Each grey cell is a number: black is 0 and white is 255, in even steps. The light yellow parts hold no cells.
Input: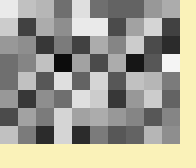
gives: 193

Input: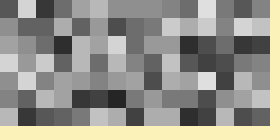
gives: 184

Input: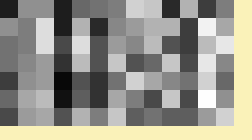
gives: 73

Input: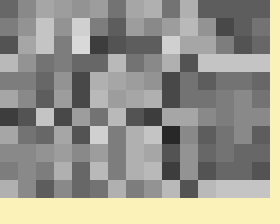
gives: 176

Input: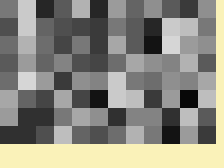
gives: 48

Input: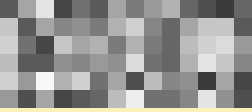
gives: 153

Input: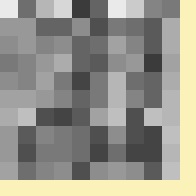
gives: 162
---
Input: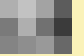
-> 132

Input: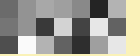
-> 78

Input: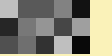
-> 80

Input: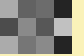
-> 171

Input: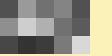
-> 71

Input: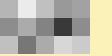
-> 192
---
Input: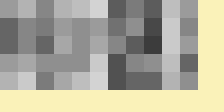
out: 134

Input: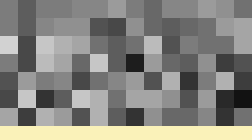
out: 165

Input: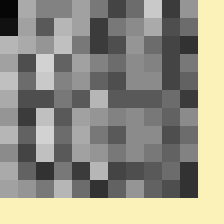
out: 108

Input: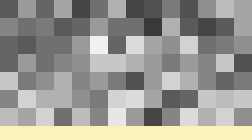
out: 165

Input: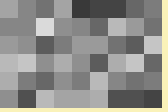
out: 114

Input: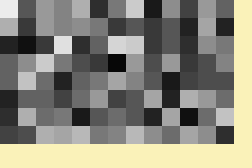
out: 34

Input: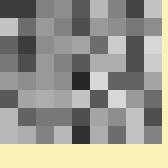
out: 141

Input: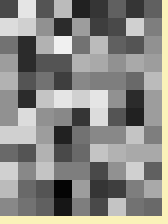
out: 126

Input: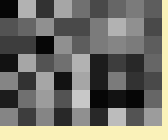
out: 73
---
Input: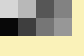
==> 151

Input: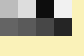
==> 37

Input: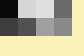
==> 137

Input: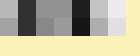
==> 224

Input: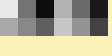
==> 66

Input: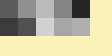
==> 175

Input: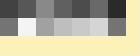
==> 116

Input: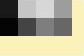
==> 103

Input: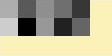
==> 101

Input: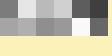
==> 103
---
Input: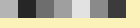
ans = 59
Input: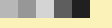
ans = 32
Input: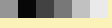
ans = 234
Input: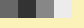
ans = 236
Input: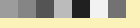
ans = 114
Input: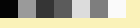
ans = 250
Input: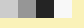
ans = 248
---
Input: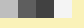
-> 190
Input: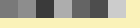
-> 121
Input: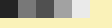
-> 36
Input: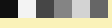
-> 16
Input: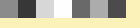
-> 139
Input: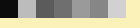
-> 12
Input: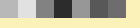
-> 184
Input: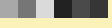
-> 168
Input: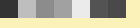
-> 51
